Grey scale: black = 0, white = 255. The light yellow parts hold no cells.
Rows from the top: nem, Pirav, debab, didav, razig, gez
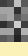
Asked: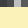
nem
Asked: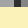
Pirav
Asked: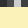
didav

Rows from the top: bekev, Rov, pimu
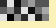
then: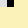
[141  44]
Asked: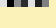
pimu
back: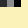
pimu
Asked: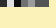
bekev

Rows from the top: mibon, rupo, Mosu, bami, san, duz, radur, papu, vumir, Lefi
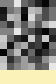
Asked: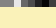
san
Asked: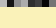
radur

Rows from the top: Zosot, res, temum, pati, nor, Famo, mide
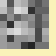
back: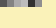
pati
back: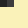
mide
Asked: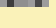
Famo
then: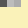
[115  85]
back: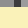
Famo

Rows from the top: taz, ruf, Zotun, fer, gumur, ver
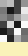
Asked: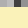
taz
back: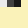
ruf
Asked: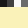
gumur
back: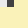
ruf
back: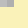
taz
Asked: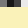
ruf
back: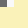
gumur

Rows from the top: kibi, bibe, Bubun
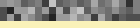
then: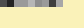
[110  62]
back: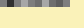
kibi

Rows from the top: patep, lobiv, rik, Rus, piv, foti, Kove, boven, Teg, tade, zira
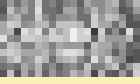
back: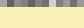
patep
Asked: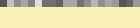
lobiv
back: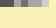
Rus

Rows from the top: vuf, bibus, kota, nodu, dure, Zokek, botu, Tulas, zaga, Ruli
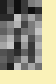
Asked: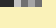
kota
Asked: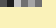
Ruli
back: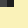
vuf

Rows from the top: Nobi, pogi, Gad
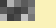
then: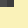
[ 76 134]
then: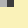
[ 76 193]
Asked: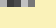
Gad
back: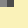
pogi
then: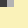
[119  91]

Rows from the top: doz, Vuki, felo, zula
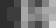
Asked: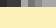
Vuki
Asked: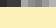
felo
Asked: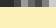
zula
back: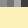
Vuki

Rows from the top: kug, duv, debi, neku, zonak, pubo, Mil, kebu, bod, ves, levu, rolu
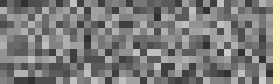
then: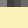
[160  91]
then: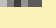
[130 130]

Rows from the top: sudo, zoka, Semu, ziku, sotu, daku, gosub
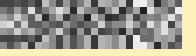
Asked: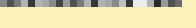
gosub
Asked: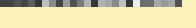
daku
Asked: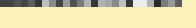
sudo

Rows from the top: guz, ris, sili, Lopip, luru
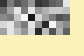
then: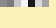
[124  82]
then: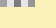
[176 200]
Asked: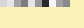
Lopip
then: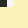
[162 138]
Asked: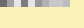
ris
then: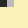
[ 82 176]

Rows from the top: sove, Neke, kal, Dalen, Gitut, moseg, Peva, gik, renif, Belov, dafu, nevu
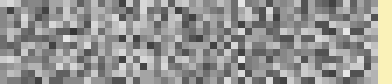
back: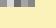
nevu
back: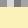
kal
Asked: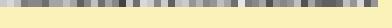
renif
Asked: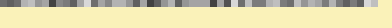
Peva
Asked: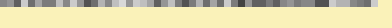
gik
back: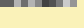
moseg

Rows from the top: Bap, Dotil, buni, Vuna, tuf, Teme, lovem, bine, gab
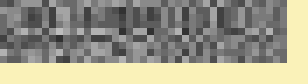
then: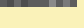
[122 106]
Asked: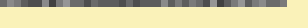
Vuna
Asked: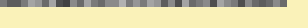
gab
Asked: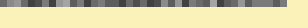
buni

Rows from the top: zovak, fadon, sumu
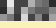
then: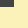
[176 120]
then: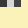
[133  56]
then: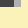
[120 106]
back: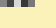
sumu
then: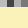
[94 94]

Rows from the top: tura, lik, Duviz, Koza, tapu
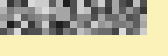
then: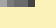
[217  93]
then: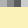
[149 165]
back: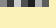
tura
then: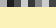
[165  80]
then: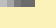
[ 68 217]

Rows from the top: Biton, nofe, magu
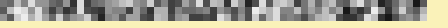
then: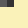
[ 90 236]
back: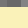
nofe
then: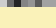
[78 64]

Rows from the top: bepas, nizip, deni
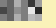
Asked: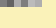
deni
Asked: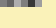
bepas

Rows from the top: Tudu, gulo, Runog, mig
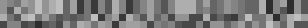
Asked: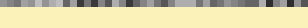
Tudu
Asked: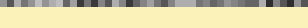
gulo
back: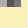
Runog

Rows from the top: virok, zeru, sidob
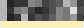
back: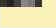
zeru
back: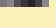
zeru
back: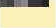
virok
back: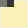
zeru

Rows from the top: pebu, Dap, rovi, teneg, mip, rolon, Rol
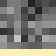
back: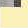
rolon
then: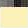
[79 64]
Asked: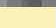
Rol
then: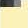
[79 94]
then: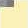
[122 106]
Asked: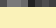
pebu

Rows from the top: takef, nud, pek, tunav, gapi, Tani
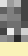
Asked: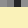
Tani
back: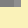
pek
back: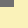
tunav
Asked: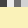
gapi
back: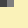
pek
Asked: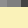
pek

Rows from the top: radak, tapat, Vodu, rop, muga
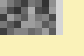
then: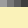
[120 105]
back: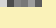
Vodu
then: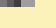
[144  92]

